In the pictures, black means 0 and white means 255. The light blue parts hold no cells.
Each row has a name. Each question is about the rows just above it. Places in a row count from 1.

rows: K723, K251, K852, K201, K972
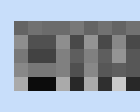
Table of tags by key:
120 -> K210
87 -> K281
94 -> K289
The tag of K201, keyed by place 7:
K281
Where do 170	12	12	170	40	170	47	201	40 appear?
K972
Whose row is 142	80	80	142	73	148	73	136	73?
K251

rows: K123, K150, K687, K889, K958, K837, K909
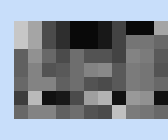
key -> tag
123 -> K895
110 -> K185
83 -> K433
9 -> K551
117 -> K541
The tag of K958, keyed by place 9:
K895
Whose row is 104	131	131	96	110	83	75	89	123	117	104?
K958
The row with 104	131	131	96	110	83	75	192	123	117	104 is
K909
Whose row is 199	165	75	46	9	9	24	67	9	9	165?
K123
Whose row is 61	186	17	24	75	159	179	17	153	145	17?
K837

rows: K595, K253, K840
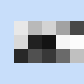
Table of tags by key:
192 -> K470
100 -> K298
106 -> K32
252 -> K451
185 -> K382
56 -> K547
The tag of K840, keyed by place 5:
K470
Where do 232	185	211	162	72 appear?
K595

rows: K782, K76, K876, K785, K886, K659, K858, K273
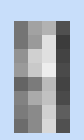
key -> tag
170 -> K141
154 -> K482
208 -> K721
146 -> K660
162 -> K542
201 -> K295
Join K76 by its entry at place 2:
K482
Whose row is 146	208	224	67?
K876

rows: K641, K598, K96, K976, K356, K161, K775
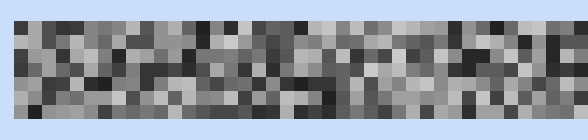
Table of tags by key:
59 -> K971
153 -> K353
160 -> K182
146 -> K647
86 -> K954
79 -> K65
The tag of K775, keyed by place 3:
K647
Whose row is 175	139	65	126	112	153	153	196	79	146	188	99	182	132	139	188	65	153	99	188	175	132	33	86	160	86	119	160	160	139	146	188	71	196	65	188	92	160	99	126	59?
K161
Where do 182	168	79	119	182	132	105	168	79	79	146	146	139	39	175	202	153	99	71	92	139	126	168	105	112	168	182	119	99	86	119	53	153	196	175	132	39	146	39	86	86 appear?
K598
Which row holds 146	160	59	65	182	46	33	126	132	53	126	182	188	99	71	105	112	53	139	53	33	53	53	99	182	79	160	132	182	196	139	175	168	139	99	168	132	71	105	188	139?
K356

